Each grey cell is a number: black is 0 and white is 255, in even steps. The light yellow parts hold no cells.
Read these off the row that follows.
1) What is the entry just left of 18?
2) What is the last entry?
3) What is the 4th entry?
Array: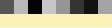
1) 52
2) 164
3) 198

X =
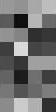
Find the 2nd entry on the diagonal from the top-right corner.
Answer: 182
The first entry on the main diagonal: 152
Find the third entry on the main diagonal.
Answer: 47
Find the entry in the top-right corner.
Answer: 189
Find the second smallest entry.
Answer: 29
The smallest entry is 16
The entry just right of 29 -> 112
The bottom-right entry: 47
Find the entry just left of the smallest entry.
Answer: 91
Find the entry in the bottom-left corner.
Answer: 139

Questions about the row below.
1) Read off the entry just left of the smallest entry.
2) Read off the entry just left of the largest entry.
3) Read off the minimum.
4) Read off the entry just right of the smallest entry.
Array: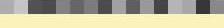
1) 167
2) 173
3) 55
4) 137

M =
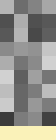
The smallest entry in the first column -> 59
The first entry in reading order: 181
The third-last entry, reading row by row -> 124
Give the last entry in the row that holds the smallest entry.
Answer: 65
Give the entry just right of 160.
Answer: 117
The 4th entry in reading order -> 167
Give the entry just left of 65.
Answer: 138
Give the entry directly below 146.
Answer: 138

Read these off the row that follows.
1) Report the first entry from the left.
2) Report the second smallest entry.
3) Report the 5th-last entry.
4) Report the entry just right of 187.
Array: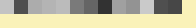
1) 195
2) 71
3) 160
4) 122

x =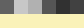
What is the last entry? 65
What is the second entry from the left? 199
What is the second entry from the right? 49
